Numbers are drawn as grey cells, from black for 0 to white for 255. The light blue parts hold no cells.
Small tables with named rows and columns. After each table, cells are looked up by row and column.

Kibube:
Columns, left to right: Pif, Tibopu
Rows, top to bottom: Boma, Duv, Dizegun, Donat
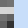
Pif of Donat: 99
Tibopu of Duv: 213
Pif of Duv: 214
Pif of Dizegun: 114
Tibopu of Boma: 115
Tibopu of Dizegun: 99
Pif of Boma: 110

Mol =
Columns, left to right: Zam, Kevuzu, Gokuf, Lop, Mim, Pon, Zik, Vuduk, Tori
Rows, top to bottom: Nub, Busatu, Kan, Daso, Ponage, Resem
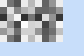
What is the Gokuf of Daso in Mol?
71
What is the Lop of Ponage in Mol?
209
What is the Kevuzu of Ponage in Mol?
191
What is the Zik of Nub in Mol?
99
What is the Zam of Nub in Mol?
239
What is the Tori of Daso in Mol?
244
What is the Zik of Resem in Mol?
94
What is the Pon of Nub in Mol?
236
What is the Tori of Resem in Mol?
239
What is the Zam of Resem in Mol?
239
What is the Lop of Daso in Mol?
253
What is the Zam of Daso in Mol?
222
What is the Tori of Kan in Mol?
55
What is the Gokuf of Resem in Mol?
82
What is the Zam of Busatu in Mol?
106
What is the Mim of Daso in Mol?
211
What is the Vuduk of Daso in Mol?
128
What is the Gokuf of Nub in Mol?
84
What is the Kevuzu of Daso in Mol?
149
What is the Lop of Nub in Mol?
236

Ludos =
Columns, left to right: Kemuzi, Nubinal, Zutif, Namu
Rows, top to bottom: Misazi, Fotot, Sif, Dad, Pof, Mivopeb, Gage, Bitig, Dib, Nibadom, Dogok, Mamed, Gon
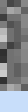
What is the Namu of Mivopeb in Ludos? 108
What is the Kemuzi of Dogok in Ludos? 204
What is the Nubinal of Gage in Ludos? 65
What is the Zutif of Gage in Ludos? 86
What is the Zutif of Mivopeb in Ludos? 96
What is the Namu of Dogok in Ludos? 118
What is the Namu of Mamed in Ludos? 135

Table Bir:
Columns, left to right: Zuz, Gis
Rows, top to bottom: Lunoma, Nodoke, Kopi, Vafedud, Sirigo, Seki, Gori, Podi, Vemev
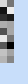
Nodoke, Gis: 236
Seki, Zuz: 231
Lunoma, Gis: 117
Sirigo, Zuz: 80
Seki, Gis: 116
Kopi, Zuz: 47
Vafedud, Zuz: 173
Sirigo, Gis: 166
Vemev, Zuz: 180
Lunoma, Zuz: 217
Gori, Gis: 1
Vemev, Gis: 134
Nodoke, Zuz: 19
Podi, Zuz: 194

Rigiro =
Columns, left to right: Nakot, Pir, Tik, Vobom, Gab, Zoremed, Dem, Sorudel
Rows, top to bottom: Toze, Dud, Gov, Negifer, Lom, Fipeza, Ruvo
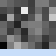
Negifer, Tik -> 33
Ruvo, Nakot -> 5
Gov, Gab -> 84
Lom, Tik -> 90
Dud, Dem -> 73
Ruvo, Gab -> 108
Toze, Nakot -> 114
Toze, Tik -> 84
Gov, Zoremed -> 144
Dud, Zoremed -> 108
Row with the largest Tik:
Ruvo

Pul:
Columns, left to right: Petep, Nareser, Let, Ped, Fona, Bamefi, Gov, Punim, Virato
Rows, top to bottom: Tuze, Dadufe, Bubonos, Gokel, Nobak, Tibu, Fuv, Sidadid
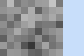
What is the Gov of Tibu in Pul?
98
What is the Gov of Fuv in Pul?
163
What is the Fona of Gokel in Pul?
172
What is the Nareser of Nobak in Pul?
138
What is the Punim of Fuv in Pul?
115
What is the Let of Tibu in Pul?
126
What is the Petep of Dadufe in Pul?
146
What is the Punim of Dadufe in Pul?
161
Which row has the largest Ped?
Bubonos

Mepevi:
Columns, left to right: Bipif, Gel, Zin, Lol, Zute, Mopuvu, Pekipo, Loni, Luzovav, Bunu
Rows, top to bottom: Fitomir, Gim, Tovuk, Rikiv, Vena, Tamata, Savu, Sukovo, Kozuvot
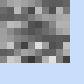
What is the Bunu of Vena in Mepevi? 169
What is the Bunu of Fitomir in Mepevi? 100
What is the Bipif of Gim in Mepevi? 106
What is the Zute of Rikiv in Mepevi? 83
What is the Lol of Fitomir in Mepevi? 161
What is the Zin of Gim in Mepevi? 185
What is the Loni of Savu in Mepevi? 82
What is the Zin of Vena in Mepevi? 114
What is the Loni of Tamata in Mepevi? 89
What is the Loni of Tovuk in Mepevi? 155
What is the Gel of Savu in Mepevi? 196
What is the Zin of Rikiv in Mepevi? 180
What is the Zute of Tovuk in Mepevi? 124
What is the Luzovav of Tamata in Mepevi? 92

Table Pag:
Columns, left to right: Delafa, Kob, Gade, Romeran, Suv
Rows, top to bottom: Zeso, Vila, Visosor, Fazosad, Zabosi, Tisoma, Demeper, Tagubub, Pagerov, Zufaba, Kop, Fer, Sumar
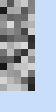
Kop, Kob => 157
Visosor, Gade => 109
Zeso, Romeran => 201
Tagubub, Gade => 99
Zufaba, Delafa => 21
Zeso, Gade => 180
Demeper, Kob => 172
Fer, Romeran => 102
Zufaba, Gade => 195
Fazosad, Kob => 217
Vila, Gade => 170
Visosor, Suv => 198
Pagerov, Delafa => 85
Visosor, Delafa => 135

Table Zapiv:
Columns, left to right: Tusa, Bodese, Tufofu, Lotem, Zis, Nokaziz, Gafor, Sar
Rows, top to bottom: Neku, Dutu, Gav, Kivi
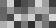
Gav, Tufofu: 214
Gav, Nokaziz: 82
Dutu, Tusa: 99
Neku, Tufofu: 48
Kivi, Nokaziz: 174
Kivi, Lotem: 120
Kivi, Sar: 61
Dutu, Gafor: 172
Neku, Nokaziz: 215
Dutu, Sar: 117
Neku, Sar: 62
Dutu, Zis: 155
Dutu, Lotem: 92
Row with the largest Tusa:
Kivi

